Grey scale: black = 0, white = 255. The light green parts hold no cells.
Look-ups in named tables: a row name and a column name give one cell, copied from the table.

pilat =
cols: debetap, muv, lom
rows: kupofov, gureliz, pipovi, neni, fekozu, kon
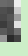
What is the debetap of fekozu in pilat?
90
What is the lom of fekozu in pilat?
110
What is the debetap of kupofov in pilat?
106
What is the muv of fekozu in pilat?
74
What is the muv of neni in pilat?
77
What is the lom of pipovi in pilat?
155
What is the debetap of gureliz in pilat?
79
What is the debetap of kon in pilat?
149
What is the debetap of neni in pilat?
60

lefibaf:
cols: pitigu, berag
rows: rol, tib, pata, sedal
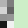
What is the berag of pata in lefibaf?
150
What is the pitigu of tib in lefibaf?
212
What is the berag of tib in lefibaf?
100
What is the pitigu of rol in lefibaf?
179
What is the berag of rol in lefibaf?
125
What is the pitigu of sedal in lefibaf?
24

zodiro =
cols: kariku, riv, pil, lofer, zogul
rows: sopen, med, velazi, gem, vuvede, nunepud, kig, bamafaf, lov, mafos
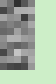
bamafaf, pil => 196
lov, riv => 152
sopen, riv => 115
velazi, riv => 143
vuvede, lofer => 124
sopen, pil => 48
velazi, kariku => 164
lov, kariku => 142
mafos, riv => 72
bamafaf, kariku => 72
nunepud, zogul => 152
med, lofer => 175
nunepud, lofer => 158
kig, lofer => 110
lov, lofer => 107
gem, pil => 116
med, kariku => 70
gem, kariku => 115

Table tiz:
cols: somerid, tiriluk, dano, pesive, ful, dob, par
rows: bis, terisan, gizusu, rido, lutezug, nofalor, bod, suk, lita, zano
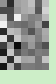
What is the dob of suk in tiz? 126
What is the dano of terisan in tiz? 150
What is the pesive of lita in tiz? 163
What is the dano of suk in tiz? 82
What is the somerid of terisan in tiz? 75
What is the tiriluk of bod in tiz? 157
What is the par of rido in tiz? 67
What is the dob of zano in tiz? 116
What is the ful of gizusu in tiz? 129
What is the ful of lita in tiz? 167
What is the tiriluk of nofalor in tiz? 54
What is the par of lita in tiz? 195
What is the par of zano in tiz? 121
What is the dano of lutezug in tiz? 177
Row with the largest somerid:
rido

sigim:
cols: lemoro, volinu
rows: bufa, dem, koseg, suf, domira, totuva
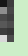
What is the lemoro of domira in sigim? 60
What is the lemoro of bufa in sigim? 22
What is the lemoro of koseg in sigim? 74
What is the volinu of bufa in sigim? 61
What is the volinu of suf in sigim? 76
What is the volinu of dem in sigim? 71
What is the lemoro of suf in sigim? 88
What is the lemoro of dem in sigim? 142
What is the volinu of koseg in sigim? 62
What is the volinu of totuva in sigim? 75
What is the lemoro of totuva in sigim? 216
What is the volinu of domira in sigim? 53
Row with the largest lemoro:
totuva

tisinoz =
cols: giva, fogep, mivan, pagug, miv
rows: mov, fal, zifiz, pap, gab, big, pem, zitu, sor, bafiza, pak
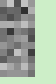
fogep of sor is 126
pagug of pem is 142
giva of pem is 150
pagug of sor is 151
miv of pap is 152
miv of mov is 152
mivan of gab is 131
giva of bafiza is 192
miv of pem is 137
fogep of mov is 196
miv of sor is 113
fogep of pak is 149
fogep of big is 129
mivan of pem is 112
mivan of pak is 149
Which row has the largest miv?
fal

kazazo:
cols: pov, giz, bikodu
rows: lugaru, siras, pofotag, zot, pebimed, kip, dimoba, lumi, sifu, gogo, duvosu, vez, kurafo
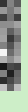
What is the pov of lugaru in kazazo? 52
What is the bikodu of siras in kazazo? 153
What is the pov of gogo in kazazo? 24
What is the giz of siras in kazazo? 121
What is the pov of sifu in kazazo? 176
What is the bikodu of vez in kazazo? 109
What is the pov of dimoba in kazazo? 130
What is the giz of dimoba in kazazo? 84
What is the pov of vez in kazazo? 45
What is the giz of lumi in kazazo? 108
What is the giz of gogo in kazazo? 74
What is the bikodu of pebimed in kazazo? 133
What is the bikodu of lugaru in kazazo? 91
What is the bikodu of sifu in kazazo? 174
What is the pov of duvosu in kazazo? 130
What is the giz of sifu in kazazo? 142

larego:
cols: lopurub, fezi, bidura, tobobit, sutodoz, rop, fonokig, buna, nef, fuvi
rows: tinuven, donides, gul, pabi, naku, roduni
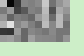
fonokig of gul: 179
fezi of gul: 100
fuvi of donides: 150
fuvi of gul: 132
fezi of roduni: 158
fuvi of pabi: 112
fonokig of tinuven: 200
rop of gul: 153
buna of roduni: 133
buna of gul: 108
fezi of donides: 152
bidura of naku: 154
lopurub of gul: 150
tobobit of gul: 119
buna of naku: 137

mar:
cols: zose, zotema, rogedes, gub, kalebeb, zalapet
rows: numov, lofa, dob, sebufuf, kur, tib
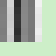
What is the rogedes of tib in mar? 55
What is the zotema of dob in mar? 202
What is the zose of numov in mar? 123
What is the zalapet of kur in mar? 237
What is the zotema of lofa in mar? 205
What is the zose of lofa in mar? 126
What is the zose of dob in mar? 128

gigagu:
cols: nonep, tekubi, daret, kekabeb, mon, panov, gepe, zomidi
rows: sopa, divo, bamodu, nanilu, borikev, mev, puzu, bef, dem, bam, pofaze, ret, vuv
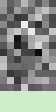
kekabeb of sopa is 183
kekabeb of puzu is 58
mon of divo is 104
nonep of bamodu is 87
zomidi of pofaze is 97
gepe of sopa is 133
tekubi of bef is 100
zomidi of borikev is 196
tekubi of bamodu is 124
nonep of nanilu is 137
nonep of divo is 149
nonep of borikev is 84
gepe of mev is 194
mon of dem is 108
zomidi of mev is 116
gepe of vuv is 116
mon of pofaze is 151
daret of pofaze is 71
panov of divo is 169

